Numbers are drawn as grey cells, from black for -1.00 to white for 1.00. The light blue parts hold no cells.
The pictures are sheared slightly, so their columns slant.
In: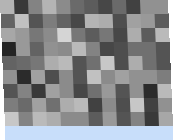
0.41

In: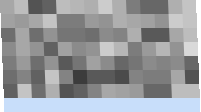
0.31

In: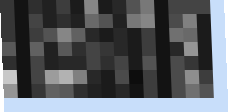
-0.58

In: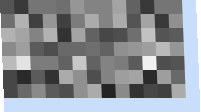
-0.34

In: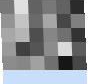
-0.06

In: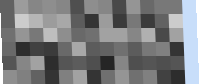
-0.23

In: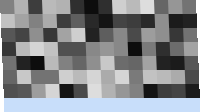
0.01
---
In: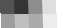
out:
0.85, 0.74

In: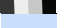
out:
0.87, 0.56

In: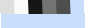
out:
0.96, 0.74

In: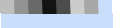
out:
0.60, 0.49

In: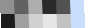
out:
0.80, 0.64

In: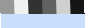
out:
0.88, 0.63

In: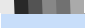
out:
0.82, 0.33
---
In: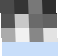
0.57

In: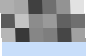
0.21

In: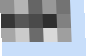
-0.42

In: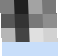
-0.59

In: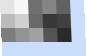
-0.18

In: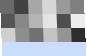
0.79

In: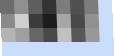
0.31

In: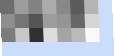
0.17
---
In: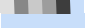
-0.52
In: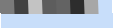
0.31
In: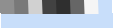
0.92
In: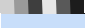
-0.78
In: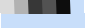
-0.90
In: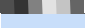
-0.21
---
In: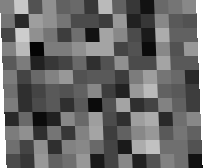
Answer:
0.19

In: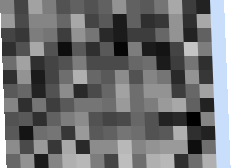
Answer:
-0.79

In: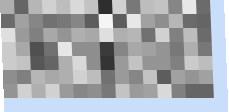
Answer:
0.37

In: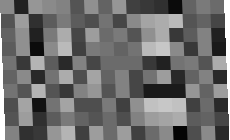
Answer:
-0.56

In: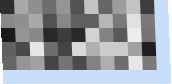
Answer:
0.27
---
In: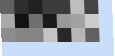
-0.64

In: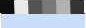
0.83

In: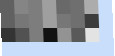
0.04

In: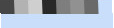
0.40

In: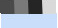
-0.05

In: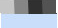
0.05

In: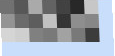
-0.32
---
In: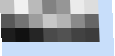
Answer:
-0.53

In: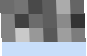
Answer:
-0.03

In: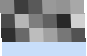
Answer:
-0.36

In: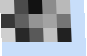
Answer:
-0.74

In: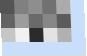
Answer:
0.39

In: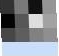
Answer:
0.12
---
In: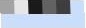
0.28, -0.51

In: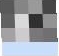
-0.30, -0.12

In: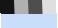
-0.84, 0.75

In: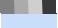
0.00, -0.55

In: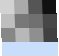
0.65, -0.49

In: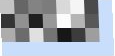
0.54, 0.24

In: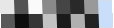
0.81, -0.73
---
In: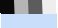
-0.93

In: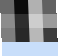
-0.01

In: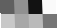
0.57

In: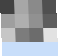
0.55

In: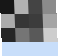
-0.70

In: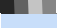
-0.70

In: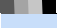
-0.31
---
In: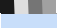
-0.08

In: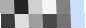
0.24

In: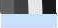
0.80

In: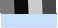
0.59

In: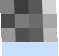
-0.26

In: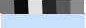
0.76

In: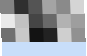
-0.85

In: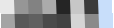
-0.25

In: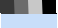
0.57

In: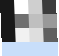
0.74
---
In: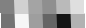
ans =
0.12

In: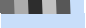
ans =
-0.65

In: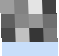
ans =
0.02

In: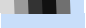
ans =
-0.60

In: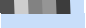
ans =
0.02

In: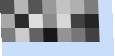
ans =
0.53

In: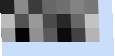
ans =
-0.13

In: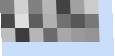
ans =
-0.48

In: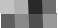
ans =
0.38
